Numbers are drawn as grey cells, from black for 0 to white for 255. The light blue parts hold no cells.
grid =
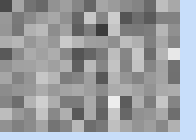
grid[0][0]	73
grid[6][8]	87
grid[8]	[133, 109, 179, 207, 173, 123, 123, 170, 110, 237, 92, 173, 125, 198, 132]
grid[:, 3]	[104, 157, 186, 166, 161, 170, 198, 171, 207, 195, 164]
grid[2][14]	144
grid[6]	[166, 131, 149, 198, 182, 124, 131, 159, 87, 181, 148, 132, 153, 164, 112]
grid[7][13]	170
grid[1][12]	90
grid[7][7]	158
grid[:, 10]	[140, 84, 123, 188, 134, 131, 148, 175, 92, 103, 166]
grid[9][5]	175
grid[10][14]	177
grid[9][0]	189
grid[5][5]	176
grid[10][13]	136
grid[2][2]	177
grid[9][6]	88
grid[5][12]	133
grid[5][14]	113
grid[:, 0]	[73, 152, 150, 173, 89, 146, 166, 140, 133, 189, 145]
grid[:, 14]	[168, 129, 144, 134, 232, 113, 112, 173, 132, 110, 177]
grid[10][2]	139
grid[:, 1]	[165, 121, 119, 182, 139, 161, 131, 149, 109, 153, 128]
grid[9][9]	200
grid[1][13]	129
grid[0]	[73, 165, 115, 104, 146, 159, 134, 102, 166, 155, 140, 132, 106, 190, 168]
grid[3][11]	175
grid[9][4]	136

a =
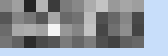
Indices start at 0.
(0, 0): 139
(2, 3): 162
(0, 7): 172
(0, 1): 160
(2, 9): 112
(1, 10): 134
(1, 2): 118
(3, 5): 123
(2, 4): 244
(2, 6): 133
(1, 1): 133
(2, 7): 195
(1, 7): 188
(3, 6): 102

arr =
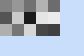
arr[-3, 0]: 129
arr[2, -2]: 71
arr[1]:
[84, 203, 27, 229, 235]
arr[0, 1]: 151

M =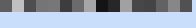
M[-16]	94
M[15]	81
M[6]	107
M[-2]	135
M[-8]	20

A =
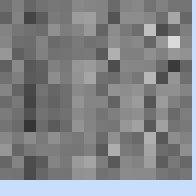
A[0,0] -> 113
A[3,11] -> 137
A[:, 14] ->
[115, 167, 102, 218, 151, 58, 149, 144, 128, 106, 115, 141, 102, 120, 112]
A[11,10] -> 114
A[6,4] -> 141
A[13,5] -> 121
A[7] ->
[133, 100, 72, 115, 102, 111, 137, 131, 104, 146, 141, 146, 119, 143, 144, 132]
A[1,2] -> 68
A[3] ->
[134, 110, 109, 130, 106, 112, 122, 113, 117, 143, 131, 137, 102, 151, 218, 134]
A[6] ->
[113, 127, 91, 95, 141, 124, 147, 165, 113, 109, 129, 119, 183, 77, 149, 111]
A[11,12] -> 175
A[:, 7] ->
[133, 159, 152, 113, 121, 154, 165, 131, 133, 131, 132, 136, 127, 164, 147]
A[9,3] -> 114
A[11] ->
[136, 122, 139, 122, 143, 125, 120, 136, 107, 144, 114, 105, 175, 88, 141, 130]
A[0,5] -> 117
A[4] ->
[151, 96, 107, 129, 114, 115, 120, 121, 91, 176, 128, 128, 143, 129, 151, 145]
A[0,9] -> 106
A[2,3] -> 109
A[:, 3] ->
[114, 92, 109, 130, 129, 97, 95, 115, 109, 114, 108, 122, 127, 91, 103]
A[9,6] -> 138
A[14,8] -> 114
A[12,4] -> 126
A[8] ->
[107, 120, 68, 109, 99, 110, 147, 133, 133, 99, 146, 155, 85, 155, 128, 113]
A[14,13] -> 118
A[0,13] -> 129
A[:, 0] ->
[113, 98, 131, 134, 151, 96, 113, 133, 107, 123, 116, 136, 150, 102, 117]

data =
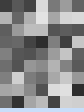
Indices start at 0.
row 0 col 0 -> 61
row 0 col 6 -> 98
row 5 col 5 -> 130
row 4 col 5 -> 196
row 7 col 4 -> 219
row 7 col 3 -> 81
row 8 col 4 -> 67
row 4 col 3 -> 104
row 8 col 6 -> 207
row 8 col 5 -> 210
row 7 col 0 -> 166
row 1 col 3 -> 227
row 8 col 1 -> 50
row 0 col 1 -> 88
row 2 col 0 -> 94
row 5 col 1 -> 83
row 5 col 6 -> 89
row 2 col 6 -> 85
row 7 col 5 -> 224
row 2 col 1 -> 154
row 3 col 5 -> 62

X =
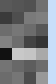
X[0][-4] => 89
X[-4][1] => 109
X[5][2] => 93
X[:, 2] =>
[81, 122, 108, 67, 196, 93, 76]
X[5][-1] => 108
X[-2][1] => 104
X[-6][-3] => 78
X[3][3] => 52
